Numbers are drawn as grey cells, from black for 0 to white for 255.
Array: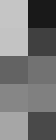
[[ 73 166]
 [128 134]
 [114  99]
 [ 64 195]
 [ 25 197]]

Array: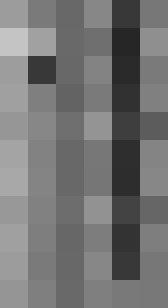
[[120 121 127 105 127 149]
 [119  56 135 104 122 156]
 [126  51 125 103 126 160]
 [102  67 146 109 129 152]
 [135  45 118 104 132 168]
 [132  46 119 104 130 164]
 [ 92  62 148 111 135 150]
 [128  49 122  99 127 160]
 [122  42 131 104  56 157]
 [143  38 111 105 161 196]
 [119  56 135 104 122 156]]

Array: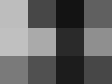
[[ 71  28  80 122]
 [143  42 170 192]
 [ 96  19  71 189]]

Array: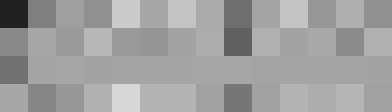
[[161 182 173 180 162 118 161 180 180 215 177 152 134 167]
 [163 164 165 165 164 166 166 165 165 164 163 167 165 114]
 [176 139 168 163 176  96 172 163 149 153 183 154 167 137]
 [144 175 151 196 164 111 171 196 167 203 144 159 127  33]]

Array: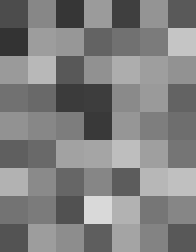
[[ 88 131 164  94 141 157  83]
 [134 118 178 217  81 123 115]
 [192 183  92 134 102 138 178]
 [117 159 190 165 162 105  95]
 [110 126 150  57 125 135 146]
 [ 99 154 138  61  59 105 113]
 [146 158 173 145  88 184 154]
 [197 123 113  99 151 157  51]
 [ 89 148  63 155  54 135  76]]

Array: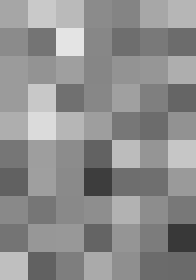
[[106 107 143 170 126  97 191]
 [ 56 124 149 100 152 151 116]
 [120 141 178 142 137 118 137]
 [154 111 110  61 138 159  97]
 [198 149 188  98 140 158 118]
 [146 108 119 158 182 219 174]
 [101 127 160 135 112 200 155]
 [174 150 147 134 159 147 155]
 [108 121 110 135 228 116 139]
 [182 167 132 139 186 201 166]]

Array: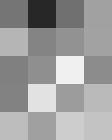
[[195 205 160 189]
 [186 156 226 130]
 [140 240 143 128]
 [162 146 132 181]
 [161 112  39 117]]

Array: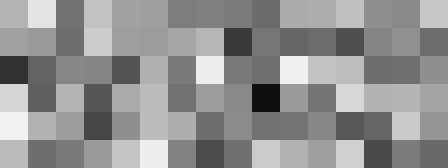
[[105 124  74 208 159 178 203 112  76 130 238 196 155 121 110 187]
 [149 201 101  88 136 115 113 139 109 174 188 143  70 157 178 241]
 [163 181 178 215 117 155  15 137 156 114 187 170  86 180  95 214]
 [143 111 109 189 195 240 111 121 236 122 176  83 133 135  99  49]
 [109 144 133  79 108 102 118  58 182 166 156 158 204 110 153 160]
 [198 137 143 192 173 171 107 123 127 125 159 161 194 114 228 179]]
